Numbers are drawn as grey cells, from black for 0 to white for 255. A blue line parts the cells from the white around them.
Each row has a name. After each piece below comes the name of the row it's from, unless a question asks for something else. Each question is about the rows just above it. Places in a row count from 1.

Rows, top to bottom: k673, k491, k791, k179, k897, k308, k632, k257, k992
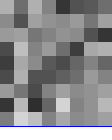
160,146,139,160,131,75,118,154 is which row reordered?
k632
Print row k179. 75,190,131,154,110,61,168,176
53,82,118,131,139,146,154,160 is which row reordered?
k791
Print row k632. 154,118,75,131,160,139,146,160
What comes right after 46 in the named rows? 102
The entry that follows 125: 212

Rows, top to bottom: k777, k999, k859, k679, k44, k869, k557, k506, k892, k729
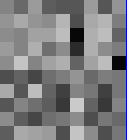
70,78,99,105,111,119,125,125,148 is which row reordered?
k869
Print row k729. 93,169,162,155,78,196,140,78,119
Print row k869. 78,99,70,111,125,148,105,125,119
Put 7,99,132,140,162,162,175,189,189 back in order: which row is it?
k859
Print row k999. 148,169,148,140,181,78,169,181,125

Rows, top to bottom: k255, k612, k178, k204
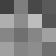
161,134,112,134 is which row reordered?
k178
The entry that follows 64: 126
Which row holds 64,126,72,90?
k255
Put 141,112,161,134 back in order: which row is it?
k204

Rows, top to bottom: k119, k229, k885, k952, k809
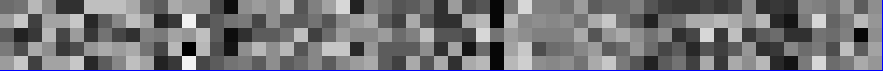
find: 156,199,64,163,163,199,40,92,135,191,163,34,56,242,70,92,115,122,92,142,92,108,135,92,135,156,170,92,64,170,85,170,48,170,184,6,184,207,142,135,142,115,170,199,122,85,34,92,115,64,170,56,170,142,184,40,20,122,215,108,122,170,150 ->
k809
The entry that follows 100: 122
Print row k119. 108,115,184,135,48,48,191,191,191,170,108,92,170,150,150,70,13,142,156,142,191,85,128,163,215,34,128,115,85,92,115,48,156,70,85,6,122,215,128,128,115,156,92,108,108,128,85,64,56,56,70,56,70,142,48,56,48,135,128,115,156,92,142
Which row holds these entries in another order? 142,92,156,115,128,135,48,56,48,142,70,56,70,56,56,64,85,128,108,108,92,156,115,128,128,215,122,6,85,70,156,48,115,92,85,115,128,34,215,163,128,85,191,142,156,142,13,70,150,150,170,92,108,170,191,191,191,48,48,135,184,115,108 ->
k119

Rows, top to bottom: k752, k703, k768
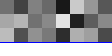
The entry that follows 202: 151
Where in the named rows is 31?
k703, 6

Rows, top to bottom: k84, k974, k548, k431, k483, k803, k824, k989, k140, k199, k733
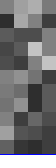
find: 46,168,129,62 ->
k974
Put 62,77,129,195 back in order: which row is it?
k483
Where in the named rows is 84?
k199, 2
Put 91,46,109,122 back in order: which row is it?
k824
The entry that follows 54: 46
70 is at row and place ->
k431, 1

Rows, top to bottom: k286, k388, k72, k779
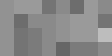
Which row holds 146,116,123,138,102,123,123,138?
k779
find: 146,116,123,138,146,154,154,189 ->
k72
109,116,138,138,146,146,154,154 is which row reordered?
k388
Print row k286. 146,154,154,116,138,109,154,138
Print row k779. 146,116,123,138,102,123,123,138

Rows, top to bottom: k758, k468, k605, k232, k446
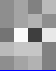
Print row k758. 142,164,129,186
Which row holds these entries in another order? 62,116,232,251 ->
k605
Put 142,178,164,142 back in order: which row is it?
k468
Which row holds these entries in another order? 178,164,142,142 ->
k468
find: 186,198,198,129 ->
k232

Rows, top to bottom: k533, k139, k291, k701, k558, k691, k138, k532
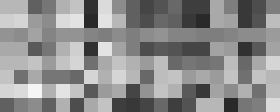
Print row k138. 213,219,245,177,227,195,89,155,169,69,147,195,177,89,56,163,140,177,112,189
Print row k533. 183,183,96,118,177,195,49,219,140,96,69,83,104,62,62,169,126,56,77,126
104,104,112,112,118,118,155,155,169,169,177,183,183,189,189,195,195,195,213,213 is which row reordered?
k558
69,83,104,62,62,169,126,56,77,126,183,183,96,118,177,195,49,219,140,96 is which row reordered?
k533
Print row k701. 169,169,89,118,177,207,49,227,163,126,77,89,83,69,69,163,155,49,89,163

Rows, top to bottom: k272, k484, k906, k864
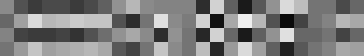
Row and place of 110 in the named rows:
k906, 8
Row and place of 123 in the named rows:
k484, 14
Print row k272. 138,82,59,74,74,59,74,96,146,183,138,131,131,131,45,210,96,26,88,146,218,189,116,116,74,103
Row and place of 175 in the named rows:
k864, 6

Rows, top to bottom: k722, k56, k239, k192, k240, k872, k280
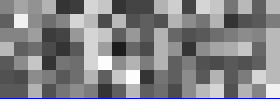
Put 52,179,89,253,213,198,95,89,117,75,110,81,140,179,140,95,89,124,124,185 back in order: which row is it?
k872
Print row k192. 185,95,110,75,52,89,213,158,29,103,75,179,146,52,140,165,172,198,103,185
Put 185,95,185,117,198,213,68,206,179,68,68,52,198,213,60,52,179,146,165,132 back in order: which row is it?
k722
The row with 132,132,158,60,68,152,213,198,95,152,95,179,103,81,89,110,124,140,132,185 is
k239
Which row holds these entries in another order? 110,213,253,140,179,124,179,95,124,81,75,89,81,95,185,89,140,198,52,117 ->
k240
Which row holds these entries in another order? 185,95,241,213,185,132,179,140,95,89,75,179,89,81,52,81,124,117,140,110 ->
k280

